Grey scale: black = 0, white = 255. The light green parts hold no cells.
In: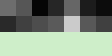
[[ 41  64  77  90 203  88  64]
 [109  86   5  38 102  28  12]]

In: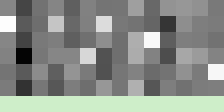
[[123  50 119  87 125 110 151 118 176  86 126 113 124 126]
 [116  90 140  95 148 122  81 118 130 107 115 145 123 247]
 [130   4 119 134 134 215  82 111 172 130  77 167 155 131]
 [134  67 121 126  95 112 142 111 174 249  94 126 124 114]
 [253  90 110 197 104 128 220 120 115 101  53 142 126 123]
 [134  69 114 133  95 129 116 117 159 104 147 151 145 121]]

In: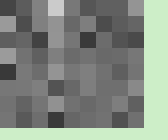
[[117  89 110  58 102 109 114  81 112]
 [114  99 117 145 113 105 112 126  96]
 [119 120 127  83 104 126 111 111 137]
 [ 57 121 109 148 119 127 113  95 116]
 [155 114  96 127 107 114 105 107 119]
 [ 94 101  66 148 118  58 108  83  74]
 [154  77 128 147 104 126  76  92 101]
 [ 69  92 130 203 120  86  96  96 148]]

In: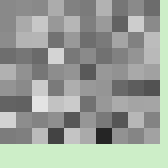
[[124 127 187  67 196 170  37 146 133 162]
 [210 141 131 143  87 150 121  85 183 131]
 [ 99  97 227 194 203 113 152 171 164 165]
 [148 138 203 122 174 153 149 105  93  82]
 [177 145 118 141 148  89 152 146 169 161]
 [110 118 106 212 120 138 113 129 148 185]
 [140 180 181 114 153 110 122 165 129 188]
 [137 170 199 152 182 127 154  98 205 138]
 [137 140 137 172 129 123 178 118 138 108]]

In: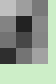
[[ 46 116 162]
 [115  71 133]
 [131  34 136]
 [192 158 121]]

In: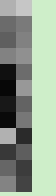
[[131  67]
 [102  60]
 [ 56  94]
 [177  42]
 [ 10 119]
 [ 24  99]
 [  7 152]
 [ 16 108]
 [130 144]
 [ 95 129]
 [107 122]
 [177 198]]

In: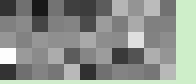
[[ 51 111 131 118 185  48 112 131 127 118 184]
 [253 154 139 172  92 134 156  57  83 174 149]
 [150 130 150 143 144 169 141 139 223 130 141]
 [128 138  69 128 132  75 156 125 170 128 129]
 [ 50 112  24 115  63  60  92 181 148 187 113]]
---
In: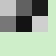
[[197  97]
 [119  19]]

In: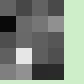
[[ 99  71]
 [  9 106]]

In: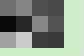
[[111 133]
 [ 10  39]]

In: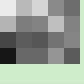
[[236 185]
 [180 124]]

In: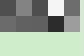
[[ 80 132]
 [107  97]]

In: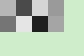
[[181  74]
 [117 229]]

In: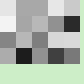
[[229 168]
 [243 166]]

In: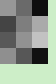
[[151 106]
 [ 68 126]]
